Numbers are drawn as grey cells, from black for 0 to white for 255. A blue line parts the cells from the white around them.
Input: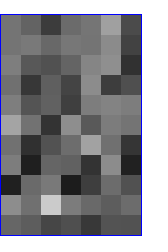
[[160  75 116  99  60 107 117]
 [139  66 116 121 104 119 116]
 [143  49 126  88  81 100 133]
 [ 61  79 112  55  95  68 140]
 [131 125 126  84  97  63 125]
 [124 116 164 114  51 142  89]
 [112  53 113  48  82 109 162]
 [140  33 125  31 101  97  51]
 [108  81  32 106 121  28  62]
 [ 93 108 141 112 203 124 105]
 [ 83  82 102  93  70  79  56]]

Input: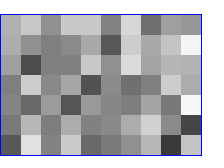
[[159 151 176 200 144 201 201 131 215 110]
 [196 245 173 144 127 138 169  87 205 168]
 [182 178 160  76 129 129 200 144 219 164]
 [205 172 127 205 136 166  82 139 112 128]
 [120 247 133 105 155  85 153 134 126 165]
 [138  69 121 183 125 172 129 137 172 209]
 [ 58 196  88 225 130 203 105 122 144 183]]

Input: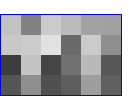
[[162 161 194 130 203 187]
 [203 143 200 204 225 105]
 [185  88  61 197  69 113]
 [158  95  85 143  80  94]]

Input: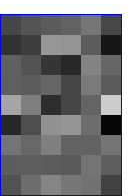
[[118  71  70  84  91  98]
 [ 92  23  50  61 151 147]
 [132 102  96  83  54  40]
 [122  91  95  92 102  69]
 [100 204 165 126  45  70]
 [109   6  39  77 145 149]
 [ 98 116 116 103 127  98]
 [116  94  93  94  92  89]
 [114  66  82 109 133 119]]

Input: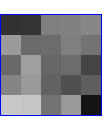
[[129 135  50  51 128]
 [128 115 154 106 108]
 [108  68 105 159 102]
 [ 79  94 132 153  98]
 [153  20 200 198 115]]

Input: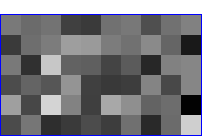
[[113 129 121 107 115  64  58 113 120  79]
 [101  25  58 110 124 158 154 124 113 138]
 [129 134 121  48 199  98  95  68  91  39]
 [ 72 134  76 100  86 148  64  57  61 132]
 [109   2 159  71 212 130  63 168 143  99]
 [107 207  75 118  46  58  76  61 112  41]]

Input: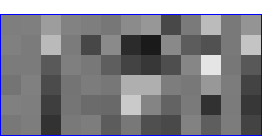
[[121 148 126 127 157 130 126 119 139 151  72 122 187]
 [121 196 128 123 186 123  71 138  43  26 137  92  81]
 [119  88 123 123  89 127 120  94  67  55  78 134 229]
 [124  67 116 128  75 116 124 119 175 175 125 120 152]
 [123  55 128 126  62 117 107 105 202 132  99 122  49]
 [124  67 120 125  50 121 125  92 120  79  73 130  94]]

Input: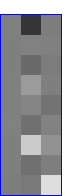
[[ 53 125 128]
 [129 128 127]
 [106 124 127]
 [155 127 128]
 [133 115 128]
 [112 130 129]
 [203 146 127]
 [112 126 127]
 [121 222 125]]
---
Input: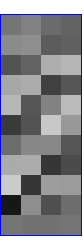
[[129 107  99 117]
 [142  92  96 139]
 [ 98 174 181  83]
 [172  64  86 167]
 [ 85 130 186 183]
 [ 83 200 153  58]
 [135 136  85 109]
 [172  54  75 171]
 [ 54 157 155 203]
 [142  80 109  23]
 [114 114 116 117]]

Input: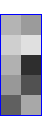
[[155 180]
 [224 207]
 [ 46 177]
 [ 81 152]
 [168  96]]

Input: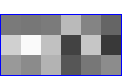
[[119 123 186 132 101 122]
 [250 193  66 198  57 208]
 [139 179  86 119 140 153]]

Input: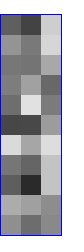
[[ 67 206  95]
 [121 214 148]
 [116 168 119]
 [161 104 125]
 [225 123 110]
 [ 72 156  71]
 [166 221 218]
 [101 195 118]
 [ 42 195  94]
 [160 141 172]
 [109 137 143]]

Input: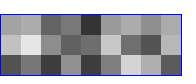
[[172  99 120  52 154 172 143 171 163]
 [230 141  97 110 200 111  83 183 193]
 [119  61 145  61 126 212 175  91  82]]

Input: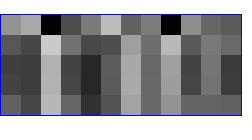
[[169   2  78 123 188  97 124   3 142 102  90 147]
 [ 70 202 113  72  78 159 110 184  89 121 105  86]
 [ 61 177  67  39  92 168 103 159  66 117  59  63]
 [ 61 178  70  39  91 169 104 157  69 115  61  67]
 [ 69 183 101  49  83 163 104 146 100  99  96  97]]

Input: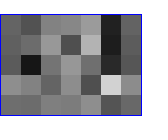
[[ 82 130 135 155  33  99 100]
 [108 152  79 179  29  92  96]
 [ 22 116 151 111  41  86  91]
 [130 100 141  79 210 140 142]
 [108 127 124 142  84 104 110]]
